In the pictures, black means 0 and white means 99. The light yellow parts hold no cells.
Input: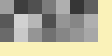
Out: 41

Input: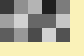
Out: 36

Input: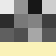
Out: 37

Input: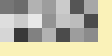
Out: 83

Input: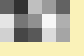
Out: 81

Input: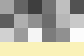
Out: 81
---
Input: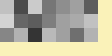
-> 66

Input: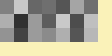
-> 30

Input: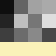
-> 46

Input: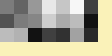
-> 73

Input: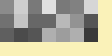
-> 57

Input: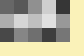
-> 87

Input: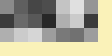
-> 79

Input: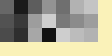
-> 54
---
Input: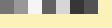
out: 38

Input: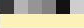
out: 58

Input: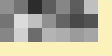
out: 70

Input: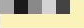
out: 10

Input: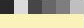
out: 27

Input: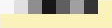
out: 9

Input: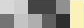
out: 76

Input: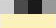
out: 81

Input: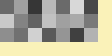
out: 35

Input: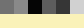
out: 2
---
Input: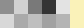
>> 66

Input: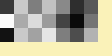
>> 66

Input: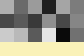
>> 35

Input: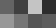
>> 46

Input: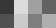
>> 79

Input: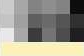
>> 62

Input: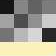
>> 30
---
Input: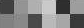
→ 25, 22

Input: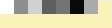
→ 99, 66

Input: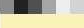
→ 54, 82

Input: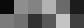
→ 4, 25

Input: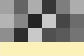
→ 63, 45

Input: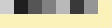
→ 80, 58
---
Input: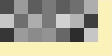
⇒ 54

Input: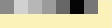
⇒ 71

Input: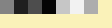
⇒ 30

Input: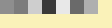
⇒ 80

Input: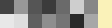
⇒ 37

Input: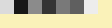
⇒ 54

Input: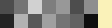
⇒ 34
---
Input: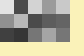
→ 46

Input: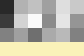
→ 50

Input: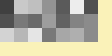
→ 54

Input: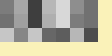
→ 30

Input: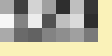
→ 47

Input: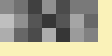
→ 50

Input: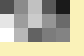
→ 51

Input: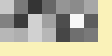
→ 47

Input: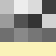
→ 40

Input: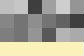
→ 66
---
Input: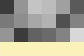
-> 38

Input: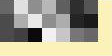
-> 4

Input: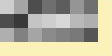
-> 64

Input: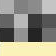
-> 14

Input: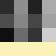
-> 20

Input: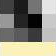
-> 22
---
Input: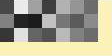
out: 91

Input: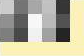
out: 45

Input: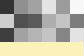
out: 56

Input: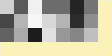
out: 35

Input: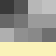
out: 33

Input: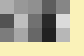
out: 59

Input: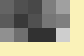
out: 31

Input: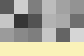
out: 80

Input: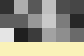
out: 67

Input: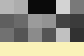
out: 67
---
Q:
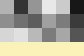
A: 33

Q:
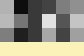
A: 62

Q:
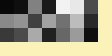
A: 6

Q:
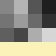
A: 83

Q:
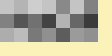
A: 56

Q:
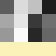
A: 40

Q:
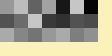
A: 56

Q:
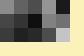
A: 76
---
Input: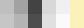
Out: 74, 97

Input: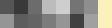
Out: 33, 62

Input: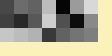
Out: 28, 49

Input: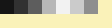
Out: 8, 55

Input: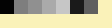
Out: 1, 37

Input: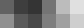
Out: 38, 80

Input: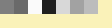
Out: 49, 73

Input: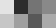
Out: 88, 66

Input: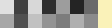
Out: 87, 54

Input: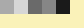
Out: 66, 10
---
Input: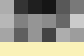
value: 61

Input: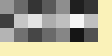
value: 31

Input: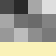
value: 47

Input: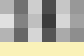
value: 55

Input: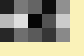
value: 53

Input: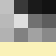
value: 53

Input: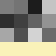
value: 41

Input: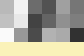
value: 19

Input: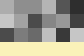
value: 77
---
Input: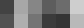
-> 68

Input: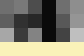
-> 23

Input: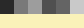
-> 47

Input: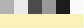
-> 91

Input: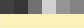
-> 21

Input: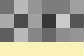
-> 72

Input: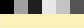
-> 62
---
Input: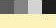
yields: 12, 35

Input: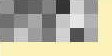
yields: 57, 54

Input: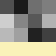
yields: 49, 72

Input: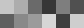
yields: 31, 37

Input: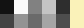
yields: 18, 26

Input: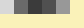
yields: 59, 84

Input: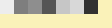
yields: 19, 92
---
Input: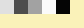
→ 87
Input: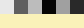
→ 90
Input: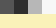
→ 33
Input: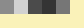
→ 54
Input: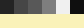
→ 14
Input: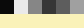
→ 4
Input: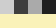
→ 80
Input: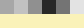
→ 65
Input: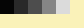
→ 2
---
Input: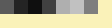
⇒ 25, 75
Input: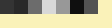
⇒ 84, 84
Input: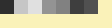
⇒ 57, 87
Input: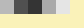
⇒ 20, 89
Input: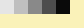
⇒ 53, 89
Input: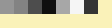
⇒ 6, 95
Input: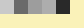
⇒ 61, 78
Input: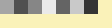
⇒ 91, 91
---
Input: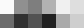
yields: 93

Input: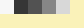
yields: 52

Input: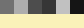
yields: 75

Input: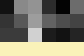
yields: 1

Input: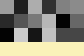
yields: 50

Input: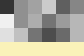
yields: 37
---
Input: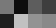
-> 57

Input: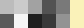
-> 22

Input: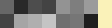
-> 46

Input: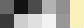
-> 94

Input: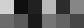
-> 39

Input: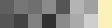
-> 66

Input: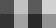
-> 16
